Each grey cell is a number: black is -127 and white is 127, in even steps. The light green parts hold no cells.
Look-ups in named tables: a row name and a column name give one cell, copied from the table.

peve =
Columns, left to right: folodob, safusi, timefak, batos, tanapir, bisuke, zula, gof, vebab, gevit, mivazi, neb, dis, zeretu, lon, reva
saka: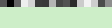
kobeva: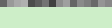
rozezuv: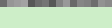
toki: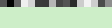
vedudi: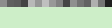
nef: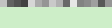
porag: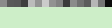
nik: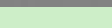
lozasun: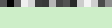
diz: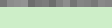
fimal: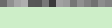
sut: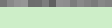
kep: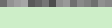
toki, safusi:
-124
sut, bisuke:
-17
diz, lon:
9
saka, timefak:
-27
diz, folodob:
-8
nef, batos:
-62
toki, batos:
111
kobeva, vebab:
13
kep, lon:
16
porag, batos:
-65
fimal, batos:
47
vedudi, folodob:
13
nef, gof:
73
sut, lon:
7

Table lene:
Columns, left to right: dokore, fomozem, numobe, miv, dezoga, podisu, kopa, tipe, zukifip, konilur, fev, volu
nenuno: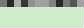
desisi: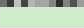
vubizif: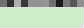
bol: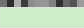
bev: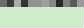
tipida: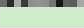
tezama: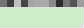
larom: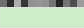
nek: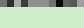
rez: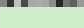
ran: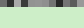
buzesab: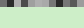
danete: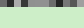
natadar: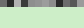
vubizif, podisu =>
19
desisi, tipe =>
4
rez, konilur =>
-12
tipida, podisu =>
18
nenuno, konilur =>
-7
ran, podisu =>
20
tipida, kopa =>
15
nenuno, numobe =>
45
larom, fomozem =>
-82
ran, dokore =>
-17
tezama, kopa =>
42
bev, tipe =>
7
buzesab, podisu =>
47
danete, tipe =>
-19
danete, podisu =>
17
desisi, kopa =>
38

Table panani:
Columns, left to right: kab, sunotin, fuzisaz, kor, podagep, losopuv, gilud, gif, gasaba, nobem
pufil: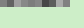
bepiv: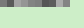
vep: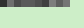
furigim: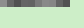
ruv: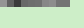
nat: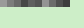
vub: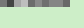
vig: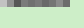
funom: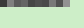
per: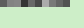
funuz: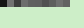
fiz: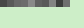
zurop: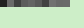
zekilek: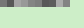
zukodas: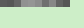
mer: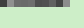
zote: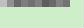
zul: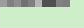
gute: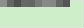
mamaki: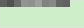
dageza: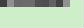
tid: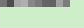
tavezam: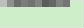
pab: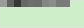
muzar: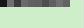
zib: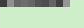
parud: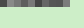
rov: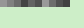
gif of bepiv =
-34
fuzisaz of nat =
-22
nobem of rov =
-62
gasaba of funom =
-46
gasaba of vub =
5
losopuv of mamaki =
30
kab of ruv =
21
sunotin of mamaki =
-46

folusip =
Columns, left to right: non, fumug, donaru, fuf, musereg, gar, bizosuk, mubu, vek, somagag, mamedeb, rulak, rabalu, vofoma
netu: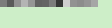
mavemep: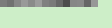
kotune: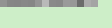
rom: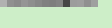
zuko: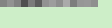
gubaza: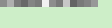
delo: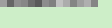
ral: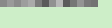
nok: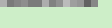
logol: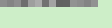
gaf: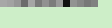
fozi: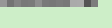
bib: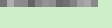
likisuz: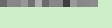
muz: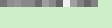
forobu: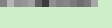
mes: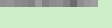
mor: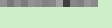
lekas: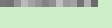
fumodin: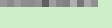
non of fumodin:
24
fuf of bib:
10
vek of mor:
34
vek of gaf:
26
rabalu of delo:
47
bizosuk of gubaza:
113
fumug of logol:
4

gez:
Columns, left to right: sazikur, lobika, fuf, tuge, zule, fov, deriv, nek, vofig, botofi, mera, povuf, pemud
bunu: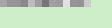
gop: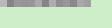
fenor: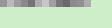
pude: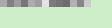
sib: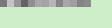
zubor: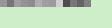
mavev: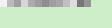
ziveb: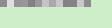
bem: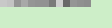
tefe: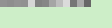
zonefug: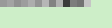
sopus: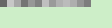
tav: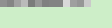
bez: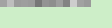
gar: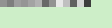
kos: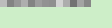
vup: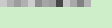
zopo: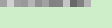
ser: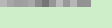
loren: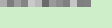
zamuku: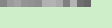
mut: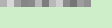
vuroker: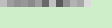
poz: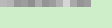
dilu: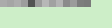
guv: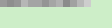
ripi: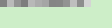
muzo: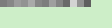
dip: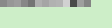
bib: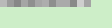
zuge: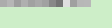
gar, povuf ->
86
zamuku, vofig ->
42
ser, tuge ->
32
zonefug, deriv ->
54
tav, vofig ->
3
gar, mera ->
-31
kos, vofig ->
83
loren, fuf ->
29
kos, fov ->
29
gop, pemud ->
33
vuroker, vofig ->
-37
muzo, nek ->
31
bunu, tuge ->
9
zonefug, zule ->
45
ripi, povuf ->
13
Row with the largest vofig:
gar

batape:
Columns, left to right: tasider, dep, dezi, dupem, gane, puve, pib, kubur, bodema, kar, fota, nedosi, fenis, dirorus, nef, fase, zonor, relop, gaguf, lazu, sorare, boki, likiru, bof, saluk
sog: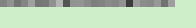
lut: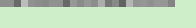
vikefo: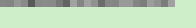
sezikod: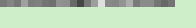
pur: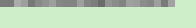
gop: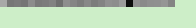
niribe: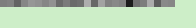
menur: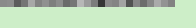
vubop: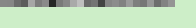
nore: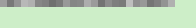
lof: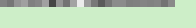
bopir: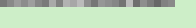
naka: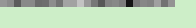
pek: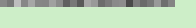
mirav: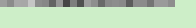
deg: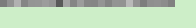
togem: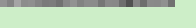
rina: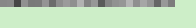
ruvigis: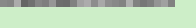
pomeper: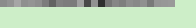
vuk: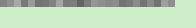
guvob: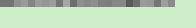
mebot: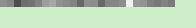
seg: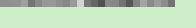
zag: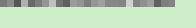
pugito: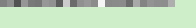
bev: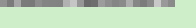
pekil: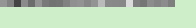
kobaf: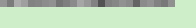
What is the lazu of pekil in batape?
-1
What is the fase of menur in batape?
10
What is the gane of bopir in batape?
30
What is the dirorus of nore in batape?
27
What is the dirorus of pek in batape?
25
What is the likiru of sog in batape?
24
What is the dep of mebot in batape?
5
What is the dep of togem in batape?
4
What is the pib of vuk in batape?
-9
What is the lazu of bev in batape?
6
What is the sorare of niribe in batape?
-2
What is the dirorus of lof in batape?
-7
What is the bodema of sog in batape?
52
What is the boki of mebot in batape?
0
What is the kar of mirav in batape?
-58
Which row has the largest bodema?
sog

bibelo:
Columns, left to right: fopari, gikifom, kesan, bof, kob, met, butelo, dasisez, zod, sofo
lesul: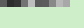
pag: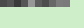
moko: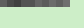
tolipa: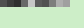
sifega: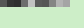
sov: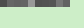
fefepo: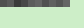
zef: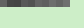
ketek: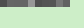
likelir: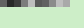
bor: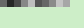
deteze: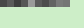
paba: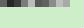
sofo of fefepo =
-26
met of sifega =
-37
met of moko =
-26
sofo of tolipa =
32
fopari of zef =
-29
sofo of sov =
-29
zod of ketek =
-9
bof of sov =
-27
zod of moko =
-31
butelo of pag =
-50
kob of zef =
-45
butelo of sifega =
-41
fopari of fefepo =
-47
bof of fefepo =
-55
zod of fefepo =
-42
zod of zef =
-27

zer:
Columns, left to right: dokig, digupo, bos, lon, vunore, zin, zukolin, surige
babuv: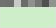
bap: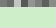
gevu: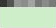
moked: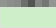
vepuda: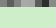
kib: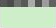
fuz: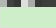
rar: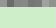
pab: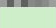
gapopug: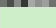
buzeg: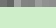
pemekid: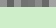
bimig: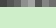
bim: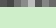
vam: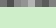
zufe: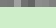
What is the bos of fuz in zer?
-73
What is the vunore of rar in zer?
-9
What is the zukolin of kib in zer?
28
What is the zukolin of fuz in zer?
-66
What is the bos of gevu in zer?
22
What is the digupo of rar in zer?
-19

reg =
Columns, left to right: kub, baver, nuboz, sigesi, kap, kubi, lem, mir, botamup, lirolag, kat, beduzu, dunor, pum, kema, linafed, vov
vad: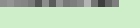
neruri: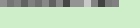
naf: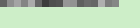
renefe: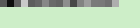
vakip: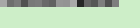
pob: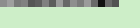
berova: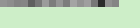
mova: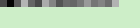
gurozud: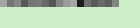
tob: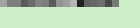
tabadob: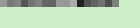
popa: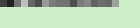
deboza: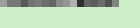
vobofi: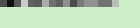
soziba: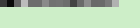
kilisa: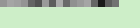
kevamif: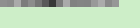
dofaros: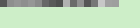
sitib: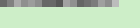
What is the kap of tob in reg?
-19
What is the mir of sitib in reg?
-23
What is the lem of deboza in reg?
-18
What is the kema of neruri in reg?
-61
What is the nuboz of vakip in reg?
-5
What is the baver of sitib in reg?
1
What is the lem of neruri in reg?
8
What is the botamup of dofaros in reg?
-48
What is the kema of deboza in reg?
-18
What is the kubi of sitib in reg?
13
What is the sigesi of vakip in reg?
-46
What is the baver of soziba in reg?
-117
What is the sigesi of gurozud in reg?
-39
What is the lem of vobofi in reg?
43
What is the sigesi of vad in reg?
5
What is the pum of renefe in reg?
-5
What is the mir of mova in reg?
4
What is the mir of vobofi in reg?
-15

